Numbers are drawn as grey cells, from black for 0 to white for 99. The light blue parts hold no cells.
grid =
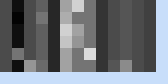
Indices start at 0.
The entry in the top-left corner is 29
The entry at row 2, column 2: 29
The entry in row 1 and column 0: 29
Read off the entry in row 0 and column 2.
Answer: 29
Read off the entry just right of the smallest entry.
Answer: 29
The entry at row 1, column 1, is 1
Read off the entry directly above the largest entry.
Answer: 45
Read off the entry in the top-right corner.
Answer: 25
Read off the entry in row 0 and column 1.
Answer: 6
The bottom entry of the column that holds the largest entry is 45
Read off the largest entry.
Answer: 85
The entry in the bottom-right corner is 25
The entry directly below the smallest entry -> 6
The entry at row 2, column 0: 29
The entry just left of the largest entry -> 45

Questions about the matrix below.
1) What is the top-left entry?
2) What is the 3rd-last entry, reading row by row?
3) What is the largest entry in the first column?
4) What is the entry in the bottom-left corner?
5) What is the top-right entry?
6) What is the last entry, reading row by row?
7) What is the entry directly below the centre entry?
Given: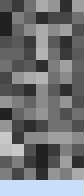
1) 35
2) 58
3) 78
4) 49
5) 62
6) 66
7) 54

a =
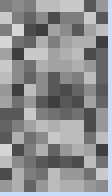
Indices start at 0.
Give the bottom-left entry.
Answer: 59
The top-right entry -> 59
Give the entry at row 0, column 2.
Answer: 49
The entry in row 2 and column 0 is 49
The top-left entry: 49
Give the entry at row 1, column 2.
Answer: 39
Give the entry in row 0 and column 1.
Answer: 54
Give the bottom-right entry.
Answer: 54
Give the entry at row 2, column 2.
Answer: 29
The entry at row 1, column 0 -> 78

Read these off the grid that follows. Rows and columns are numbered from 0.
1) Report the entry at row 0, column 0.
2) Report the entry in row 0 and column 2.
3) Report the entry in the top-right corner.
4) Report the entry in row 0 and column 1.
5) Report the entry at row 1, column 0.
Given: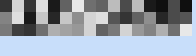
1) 20
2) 20
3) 6
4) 82
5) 51

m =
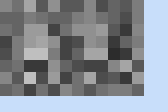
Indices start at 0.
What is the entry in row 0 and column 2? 64
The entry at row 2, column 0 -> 44
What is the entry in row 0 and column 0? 52
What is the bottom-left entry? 39
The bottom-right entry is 39
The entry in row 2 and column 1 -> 39
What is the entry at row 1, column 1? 39
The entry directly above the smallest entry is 22
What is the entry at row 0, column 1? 44
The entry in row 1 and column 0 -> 39
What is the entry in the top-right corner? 48
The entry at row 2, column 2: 60
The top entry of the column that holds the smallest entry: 39
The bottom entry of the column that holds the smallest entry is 48
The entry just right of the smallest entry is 22

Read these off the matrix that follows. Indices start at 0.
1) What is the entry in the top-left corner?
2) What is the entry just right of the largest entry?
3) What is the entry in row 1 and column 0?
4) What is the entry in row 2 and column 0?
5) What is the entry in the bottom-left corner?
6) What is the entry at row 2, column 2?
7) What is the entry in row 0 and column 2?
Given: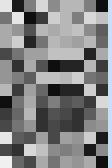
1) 89
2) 40
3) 45
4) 66
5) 93
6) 32
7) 49

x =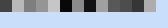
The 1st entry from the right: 67
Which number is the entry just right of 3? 54
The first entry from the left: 26
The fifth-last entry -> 62

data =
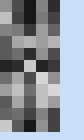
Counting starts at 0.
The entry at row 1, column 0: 74
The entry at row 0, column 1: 30
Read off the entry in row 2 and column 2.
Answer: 22
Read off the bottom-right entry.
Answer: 26
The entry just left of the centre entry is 18
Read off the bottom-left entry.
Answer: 78
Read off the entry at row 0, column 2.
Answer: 9
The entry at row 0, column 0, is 56
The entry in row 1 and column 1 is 26
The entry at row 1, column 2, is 9
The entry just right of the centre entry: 14
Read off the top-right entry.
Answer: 18
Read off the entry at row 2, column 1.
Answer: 47

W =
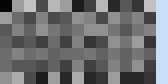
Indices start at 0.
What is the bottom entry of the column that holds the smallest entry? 56
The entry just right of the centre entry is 21
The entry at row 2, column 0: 34
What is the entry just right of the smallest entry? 61
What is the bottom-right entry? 21
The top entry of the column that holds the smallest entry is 2
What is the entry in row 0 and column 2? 75
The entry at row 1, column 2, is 29
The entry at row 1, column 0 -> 61
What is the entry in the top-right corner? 75
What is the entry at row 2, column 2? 38
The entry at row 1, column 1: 42

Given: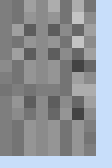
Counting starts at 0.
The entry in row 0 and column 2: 62
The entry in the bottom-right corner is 49
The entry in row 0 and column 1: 45
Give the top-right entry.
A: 45
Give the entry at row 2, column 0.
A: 49
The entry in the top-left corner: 49
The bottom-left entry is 49
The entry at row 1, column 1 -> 45
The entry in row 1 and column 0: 49
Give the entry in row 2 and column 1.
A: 62

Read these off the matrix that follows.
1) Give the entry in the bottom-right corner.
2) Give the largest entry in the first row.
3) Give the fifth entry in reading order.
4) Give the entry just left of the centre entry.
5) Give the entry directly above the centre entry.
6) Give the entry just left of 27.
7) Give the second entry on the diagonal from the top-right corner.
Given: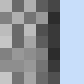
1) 31
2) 73
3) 27
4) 41
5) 73
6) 36
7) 59
